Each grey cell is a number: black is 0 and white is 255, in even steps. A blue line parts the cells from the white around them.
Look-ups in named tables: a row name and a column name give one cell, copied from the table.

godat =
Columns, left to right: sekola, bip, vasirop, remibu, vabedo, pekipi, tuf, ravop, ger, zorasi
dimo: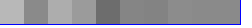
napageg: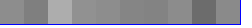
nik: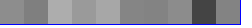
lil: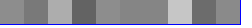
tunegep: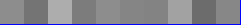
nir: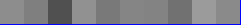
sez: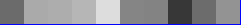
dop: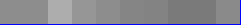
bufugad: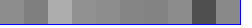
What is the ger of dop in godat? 122
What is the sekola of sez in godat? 107
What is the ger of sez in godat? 108
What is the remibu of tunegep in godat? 124
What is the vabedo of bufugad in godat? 141
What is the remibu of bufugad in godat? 145
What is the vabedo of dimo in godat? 109
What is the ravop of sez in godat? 55
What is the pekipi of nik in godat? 133
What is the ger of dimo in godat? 138
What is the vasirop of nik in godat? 173
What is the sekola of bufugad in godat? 141
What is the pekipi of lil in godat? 133
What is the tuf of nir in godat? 131
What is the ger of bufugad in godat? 79
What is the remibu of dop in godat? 150

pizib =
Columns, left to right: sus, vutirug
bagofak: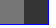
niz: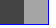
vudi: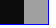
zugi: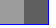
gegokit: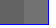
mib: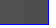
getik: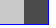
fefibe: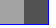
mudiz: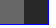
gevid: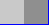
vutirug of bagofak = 52
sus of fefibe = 163
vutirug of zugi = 95
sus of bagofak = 118
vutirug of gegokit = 114
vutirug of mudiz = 40
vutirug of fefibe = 82
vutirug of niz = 165

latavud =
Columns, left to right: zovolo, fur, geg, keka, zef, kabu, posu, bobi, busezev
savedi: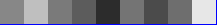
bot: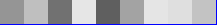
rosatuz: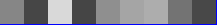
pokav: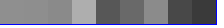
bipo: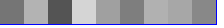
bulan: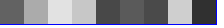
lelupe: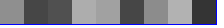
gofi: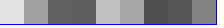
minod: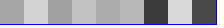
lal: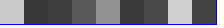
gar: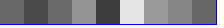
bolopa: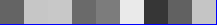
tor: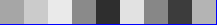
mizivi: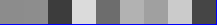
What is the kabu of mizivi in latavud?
178
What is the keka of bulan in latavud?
199
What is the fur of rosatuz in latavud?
70
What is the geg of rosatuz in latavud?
217
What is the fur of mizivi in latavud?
141
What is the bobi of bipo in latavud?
167
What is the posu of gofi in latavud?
79
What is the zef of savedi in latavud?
44
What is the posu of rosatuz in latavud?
173
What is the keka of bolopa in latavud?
106
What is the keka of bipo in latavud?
213
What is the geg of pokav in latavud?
138
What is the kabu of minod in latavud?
183
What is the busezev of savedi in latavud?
231
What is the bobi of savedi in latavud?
110
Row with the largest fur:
minod

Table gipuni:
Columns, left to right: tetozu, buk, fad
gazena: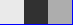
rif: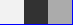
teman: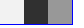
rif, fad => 171
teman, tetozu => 242
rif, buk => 50
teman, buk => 48
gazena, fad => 173
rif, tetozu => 242
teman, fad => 152
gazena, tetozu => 234
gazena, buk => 49

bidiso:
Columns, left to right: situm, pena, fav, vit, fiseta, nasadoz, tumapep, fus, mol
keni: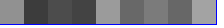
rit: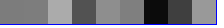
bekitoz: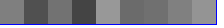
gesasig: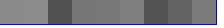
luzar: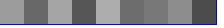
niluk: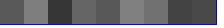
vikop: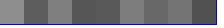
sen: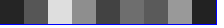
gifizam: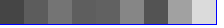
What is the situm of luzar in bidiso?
156
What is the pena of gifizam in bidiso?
92
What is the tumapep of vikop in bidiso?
104
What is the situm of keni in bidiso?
145
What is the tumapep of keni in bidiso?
123
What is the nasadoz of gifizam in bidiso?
134
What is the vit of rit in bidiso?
82
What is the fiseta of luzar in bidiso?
173
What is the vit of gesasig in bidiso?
118
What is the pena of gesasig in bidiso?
140
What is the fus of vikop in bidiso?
116
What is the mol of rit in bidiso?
153
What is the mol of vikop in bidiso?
81
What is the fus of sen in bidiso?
153
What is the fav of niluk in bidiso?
54
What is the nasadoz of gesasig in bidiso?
127
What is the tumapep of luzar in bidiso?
120

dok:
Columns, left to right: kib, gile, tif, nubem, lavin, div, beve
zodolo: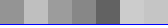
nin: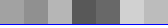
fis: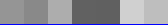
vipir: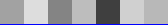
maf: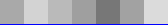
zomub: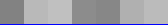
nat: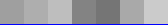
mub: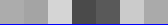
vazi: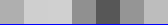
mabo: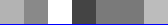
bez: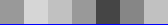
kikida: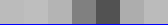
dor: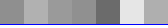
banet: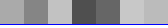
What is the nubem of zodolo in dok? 135
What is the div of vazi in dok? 149
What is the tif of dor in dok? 154
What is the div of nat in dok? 169
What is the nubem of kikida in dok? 128
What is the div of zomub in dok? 176
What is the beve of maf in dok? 219
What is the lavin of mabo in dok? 122
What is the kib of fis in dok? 149
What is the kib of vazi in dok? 175
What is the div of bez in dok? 134
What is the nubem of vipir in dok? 189
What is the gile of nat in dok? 174
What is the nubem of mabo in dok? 68
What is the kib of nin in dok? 162
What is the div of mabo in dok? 121
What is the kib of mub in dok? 172
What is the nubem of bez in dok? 153
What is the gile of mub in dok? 164

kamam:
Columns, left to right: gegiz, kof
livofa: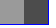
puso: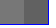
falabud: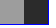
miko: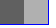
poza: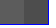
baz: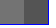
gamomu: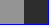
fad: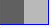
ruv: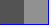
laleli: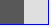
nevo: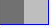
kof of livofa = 76
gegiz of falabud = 157
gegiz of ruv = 83
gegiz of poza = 92
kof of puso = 97
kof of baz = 84
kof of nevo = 190
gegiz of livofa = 154
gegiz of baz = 115
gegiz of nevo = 113
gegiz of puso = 119
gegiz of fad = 96
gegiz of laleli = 88
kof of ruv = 145
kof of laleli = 223
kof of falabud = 43

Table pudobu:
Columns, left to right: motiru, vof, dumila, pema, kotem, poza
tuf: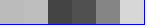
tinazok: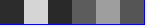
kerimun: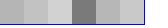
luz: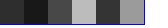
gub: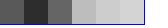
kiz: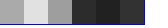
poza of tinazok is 85
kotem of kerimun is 183
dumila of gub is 101
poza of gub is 212
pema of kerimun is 122
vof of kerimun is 194
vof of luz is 24
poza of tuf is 215
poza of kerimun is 201
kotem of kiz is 33
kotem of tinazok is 158
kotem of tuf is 133
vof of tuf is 190
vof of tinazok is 213
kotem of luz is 52
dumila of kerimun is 210
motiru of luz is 46
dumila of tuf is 68
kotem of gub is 205

